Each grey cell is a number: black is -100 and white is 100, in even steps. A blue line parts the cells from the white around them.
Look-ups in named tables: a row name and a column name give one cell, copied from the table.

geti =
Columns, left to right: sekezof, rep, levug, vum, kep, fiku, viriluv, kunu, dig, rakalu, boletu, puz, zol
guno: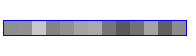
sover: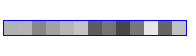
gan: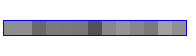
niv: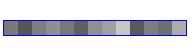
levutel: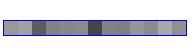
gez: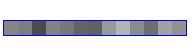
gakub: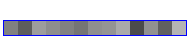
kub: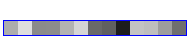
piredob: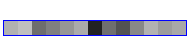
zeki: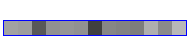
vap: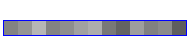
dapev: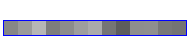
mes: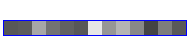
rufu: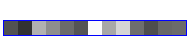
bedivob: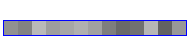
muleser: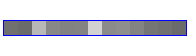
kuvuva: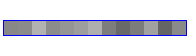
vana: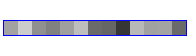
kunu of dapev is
-8
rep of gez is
-1
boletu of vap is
1
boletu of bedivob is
43
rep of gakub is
-27
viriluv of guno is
33
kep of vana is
25
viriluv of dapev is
34
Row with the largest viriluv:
rufu

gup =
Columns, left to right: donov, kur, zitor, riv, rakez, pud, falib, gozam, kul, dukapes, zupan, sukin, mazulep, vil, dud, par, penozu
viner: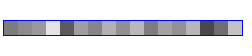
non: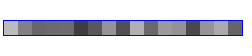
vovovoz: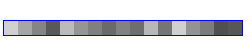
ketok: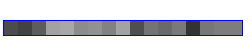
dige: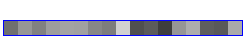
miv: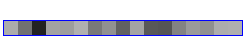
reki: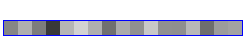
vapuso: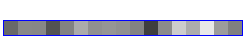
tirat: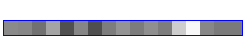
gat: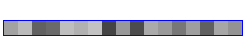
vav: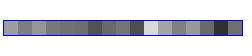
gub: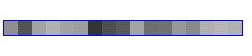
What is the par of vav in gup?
-62
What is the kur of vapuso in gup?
7
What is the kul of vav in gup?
-9
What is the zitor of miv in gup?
-73
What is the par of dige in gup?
-30
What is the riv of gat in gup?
-17
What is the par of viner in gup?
-14
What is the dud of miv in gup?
13
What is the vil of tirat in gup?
94

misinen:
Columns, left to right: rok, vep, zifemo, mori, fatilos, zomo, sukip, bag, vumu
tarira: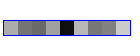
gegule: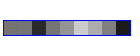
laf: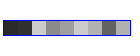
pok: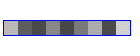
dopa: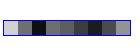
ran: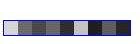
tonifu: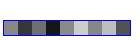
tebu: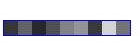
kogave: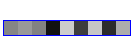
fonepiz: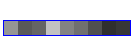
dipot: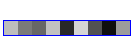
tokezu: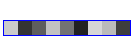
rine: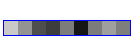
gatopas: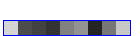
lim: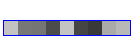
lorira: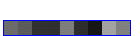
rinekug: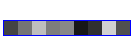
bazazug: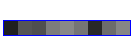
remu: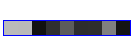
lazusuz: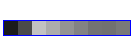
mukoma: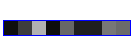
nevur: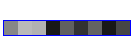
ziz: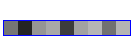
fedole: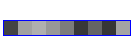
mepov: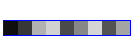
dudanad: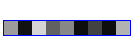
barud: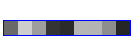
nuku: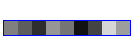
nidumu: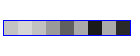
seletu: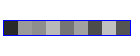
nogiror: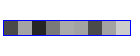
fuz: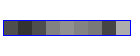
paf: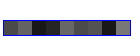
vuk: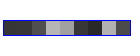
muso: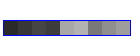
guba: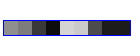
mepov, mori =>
64
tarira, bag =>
1
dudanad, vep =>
-86
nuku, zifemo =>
-64
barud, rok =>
-18
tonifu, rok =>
7
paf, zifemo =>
-81
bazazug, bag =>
-15
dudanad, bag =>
-89
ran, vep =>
-17
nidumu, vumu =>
-67

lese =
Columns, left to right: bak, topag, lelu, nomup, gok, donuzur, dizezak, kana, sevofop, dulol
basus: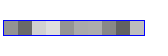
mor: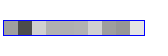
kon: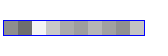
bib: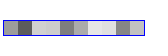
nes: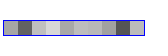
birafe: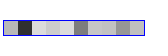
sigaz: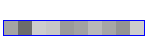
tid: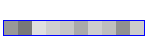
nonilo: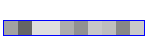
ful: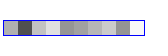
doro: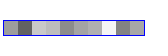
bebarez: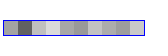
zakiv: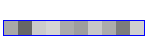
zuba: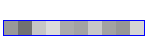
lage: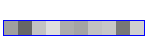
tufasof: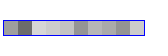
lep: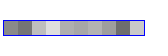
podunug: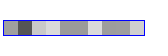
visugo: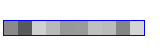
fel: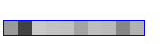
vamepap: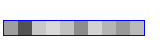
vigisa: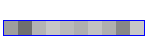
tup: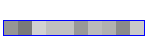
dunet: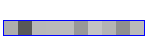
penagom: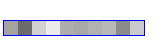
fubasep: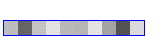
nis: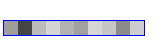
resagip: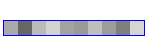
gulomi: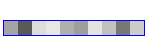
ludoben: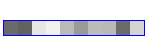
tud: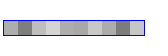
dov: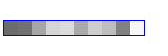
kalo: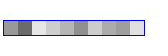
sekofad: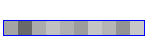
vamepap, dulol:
46
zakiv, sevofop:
-3
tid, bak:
19
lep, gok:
37
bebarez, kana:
35
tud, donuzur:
32
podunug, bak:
25
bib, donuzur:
34
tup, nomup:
50
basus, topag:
-18
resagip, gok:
27
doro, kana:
92
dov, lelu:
30
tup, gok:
51

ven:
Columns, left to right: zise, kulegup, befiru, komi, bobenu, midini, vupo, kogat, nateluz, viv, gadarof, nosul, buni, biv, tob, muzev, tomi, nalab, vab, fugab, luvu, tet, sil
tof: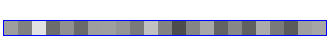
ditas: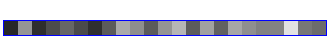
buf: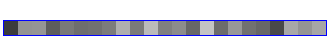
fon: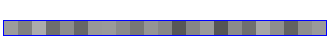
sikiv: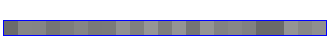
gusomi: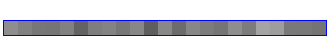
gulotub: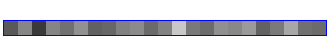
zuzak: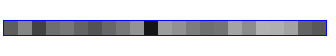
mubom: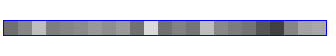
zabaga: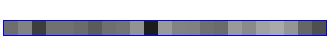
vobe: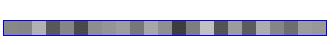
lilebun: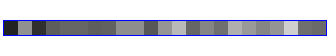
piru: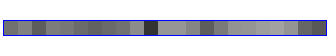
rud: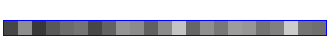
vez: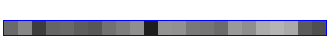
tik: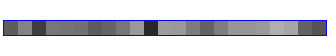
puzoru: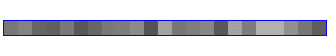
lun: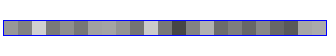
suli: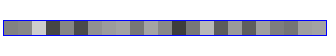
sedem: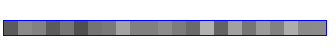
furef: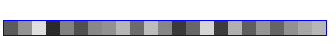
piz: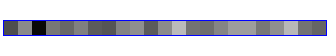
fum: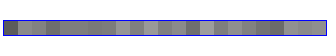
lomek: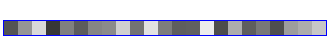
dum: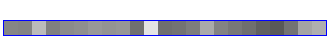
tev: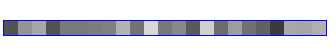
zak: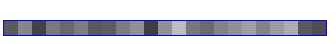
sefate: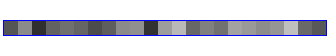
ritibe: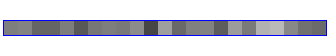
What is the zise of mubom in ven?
-12
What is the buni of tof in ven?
-40
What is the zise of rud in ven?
-45
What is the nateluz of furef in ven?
43
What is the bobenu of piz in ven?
-19
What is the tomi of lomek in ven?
36
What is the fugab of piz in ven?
12
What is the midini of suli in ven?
-42
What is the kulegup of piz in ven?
8
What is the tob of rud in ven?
12
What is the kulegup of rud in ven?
11
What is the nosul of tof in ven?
2
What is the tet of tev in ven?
30
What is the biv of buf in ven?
-19
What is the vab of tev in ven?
-24

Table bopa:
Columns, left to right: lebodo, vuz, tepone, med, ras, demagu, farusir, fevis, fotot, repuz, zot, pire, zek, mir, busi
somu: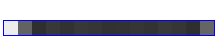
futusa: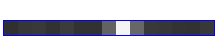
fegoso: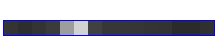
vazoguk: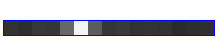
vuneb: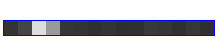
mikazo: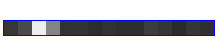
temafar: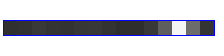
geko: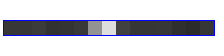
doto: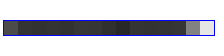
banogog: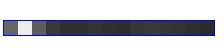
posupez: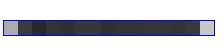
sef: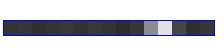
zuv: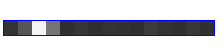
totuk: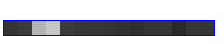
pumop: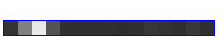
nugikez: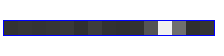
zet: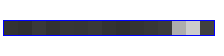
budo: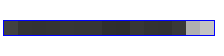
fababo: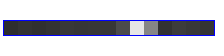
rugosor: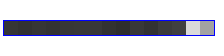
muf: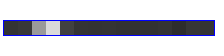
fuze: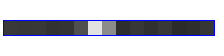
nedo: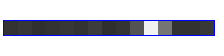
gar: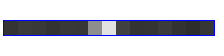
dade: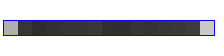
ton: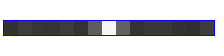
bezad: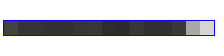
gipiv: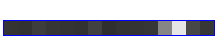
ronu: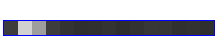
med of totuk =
55
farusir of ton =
-27
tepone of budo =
-60
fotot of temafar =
-64
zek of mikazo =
-66
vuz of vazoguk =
-64
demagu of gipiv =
-61
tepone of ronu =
24
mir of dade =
-53
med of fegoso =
-54
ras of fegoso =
23
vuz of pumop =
0
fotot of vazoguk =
-55

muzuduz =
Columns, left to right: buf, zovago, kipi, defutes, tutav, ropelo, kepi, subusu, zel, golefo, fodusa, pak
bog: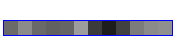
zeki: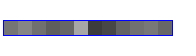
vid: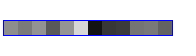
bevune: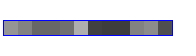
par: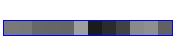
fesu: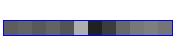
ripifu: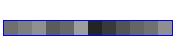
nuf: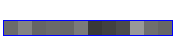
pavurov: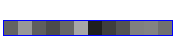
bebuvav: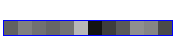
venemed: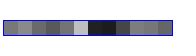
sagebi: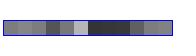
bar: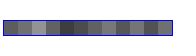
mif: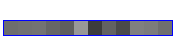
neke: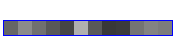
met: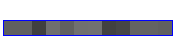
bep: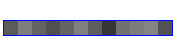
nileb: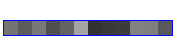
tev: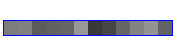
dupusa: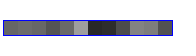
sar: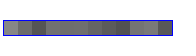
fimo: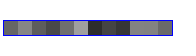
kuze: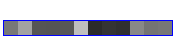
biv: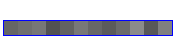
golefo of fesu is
-6
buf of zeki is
-8
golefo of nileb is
2
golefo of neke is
-9
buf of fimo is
-20
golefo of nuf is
20
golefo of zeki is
-11
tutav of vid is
16
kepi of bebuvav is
-85

